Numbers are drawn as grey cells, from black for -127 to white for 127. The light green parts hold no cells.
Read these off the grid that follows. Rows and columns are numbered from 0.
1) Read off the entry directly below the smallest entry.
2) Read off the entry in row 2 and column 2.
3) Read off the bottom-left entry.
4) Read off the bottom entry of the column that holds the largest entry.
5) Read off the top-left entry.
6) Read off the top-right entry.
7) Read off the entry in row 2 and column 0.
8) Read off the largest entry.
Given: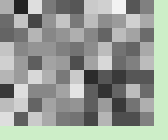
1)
68
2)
53
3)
94
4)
-49
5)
47
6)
0
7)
-27
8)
114

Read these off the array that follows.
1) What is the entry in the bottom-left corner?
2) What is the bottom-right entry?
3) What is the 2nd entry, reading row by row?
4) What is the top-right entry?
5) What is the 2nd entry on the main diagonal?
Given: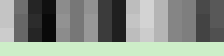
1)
76
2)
-47
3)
-16
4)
-39
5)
-24

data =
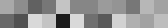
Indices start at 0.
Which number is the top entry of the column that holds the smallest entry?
68
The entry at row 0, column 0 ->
41
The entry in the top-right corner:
34
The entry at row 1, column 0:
-22
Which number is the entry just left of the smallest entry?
68
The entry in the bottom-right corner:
61

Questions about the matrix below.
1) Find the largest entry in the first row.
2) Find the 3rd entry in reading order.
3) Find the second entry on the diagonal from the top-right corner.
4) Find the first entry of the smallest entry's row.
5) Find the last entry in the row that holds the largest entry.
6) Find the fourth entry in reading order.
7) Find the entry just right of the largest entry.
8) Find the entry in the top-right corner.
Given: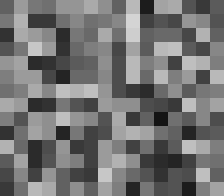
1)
57
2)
-8
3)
7
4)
-1
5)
-44
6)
-15
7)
-62
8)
-36

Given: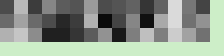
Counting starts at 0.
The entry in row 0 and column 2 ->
-67
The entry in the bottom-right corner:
-14
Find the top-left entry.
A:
-51
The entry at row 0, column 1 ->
57
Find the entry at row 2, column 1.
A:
69
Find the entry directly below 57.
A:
34
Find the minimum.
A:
-117
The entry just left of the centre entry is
49
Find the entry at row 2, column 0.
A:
49
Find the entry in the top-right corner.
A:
-59
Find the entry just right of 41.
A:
90

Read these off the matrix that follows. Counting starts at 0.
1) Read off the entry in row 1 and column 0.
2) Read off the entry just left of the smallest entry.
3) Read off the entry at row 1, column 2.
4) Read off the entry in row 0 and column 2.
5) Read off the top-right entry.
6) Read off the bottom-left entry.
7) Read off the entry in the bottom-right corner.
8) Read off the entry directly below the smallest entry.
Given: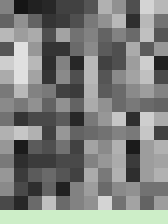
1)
-28
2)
2
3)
-28
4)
-94
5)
56
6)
-54
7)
29
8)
17

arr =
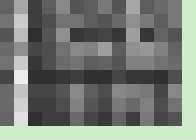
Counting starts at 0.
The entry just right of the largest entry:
-80
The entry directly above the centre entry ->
1
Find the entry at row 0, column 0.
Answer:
-28
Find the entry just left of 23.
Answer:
15
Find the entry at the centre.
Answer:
-34
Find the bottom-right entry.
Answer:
-42
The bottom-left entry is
-28
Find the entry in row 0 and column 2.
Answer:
-65
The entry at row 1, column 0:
-13
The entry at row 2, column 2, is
-80
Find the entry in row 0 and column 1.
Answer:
38
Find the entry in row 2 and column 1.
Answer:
60
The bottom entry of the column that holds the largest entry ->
95
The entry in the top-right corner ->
-6
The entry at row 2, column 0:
-42
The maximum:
108
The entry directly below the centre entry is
-80
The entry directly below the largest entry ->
67

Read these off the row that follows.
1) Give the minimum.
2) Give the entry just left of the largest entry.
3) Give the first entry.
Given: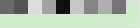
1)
-112
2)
-43
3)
-23

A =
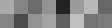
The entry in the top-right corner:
-25
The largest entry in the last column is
-4
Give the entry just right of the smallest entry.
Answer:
27
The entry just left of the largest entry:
-31
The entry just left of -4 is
-11
